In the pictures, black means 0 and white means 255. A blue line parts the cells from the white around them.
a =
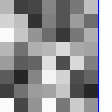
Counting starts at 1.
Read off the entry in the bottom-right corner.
148
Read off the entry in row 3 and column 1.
250
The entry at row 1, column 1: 183
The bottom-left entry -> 250
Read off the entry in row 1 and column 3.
71
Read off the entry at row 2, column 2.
191
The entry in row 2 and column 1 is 211
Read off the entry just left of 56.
108
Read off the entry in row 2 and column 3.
50
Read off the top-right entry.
191

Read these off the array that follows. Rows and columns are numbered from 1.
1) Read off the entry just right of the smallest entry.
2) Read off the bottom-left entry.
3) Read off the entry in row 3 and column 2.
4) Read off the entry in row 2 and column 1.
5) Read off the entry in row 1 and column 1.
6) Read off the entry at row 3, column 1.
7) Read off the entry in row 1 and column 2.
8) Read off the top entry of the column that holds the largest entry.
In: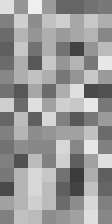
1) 174
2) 128
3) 180
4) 128
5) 223
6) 107
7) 149
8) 239

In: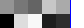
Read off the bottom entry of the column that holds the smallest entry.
1
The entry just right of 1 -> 221
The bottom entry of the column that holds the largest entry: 248

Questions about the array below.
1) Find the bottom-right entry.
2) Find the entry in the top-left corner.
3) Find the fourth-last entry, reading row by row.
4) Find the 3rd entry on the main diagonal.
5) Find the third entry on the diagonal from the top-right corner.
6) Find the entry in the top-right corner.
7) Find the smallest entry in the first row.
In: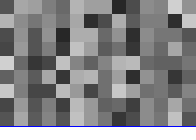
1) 84
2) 84
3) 140
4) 84
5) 118
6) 146
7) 39

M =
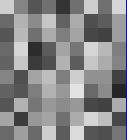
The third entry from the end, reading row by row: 85
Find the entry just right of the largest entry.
105
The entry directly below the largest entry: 152
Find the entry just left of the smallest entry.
139
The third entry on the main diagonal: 112
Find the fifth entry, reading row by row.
51
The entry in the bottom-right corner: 118
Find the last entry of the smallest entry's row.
37
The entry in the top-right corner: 213
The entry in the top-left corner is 206
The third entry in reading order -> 85
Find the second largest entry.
219
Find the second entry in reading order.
132
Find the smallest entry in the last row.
79
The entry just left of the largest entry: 152
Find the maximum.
227
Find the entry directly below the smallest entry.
172
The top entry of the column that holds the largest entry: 112
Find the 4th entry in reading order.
112

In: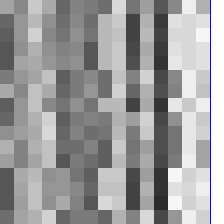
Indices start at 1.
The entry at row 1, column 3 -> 201
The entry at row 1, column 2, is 136
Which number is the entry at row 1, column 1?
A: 164
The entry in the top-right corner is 177
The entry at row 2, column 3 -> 185
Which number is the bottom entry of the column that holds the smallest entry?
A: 72
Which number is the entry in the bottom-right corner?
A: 209
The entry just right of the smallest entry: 246
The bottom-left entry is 110
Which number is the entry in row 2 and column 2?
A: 150
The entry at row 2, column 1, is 102
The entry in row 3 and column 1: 94
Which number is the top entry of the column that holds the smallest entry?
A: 86
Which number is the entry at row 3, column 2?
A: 150
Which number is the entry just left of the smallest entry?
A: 164

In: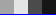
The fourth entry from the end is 164
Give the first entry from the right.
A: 22

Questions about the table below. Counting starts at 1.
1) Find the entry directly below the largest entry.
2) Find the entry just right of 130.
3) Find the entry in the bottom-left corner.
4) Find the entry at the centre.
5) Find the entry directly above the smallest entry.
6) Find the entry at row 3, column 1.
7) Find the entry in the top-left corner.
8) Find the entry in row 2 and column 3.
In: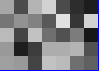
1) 81
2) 89
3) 159
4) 111
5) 210
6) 186
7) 167
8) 130
